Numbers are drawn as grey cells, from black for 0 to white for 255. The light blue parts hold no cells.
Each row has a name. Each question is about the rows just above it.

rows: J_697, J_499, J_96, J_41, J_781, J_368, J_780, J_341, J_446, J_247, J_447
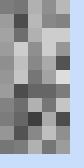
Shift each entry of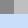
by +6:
[142 197]
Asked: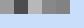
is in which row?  J_499
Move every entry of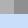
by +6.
[183 149]
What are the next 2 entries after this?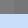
[177 143]
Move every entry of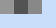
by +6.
[156  89 142]
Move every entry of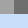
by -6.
[157 104]

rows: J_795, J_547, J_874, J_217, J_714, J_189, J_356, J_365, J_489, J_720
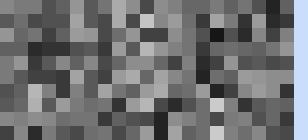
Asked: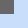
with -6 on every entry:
[97]
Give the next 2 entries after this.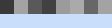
[135 116]
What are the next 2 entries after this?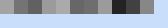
[155 141]
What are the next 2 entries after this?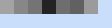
[149 141]
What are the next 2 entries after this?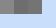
[116  57]

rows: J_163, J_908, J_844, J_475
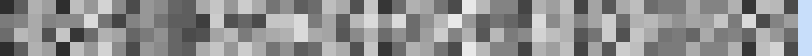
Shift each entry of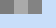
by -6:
[117 164 125]
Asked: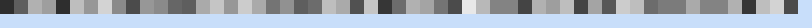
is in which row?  J_475
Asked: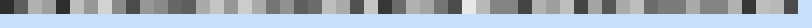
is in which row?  J_163
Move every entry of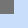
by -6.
[110]
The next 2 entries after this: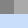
[131 138]

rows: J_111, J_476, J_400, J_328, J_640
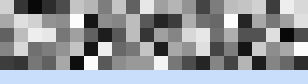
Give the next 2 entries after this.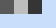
[160 133]
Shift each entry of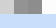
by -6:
[203 141 135 246]

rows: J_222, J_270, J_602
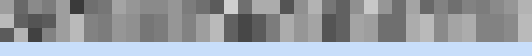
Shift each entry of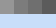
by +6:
[156 130 117  97]
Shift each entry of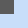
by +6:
[97]
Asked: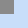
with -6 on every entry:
[132]
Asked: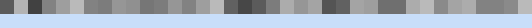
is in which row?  J_602

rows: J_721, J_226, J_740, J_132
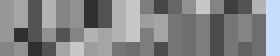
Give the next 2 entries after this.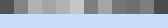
[118 132]
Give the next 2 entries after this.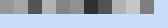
[ 70 103]
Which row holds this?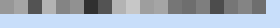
J_226
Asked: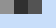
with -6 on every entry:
[139  42  77]

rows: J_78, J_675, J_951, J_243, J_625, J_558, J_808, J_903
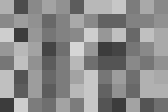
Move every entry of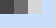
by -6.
[ 62 105 208]
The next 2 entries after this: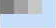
[118 157]
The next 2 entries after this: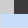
[151 118]
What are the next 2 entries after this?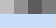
[184 111]
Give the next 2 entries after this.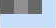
[177 177]
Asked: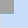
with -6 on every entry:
[157]
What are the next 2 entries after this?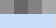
[137  98]

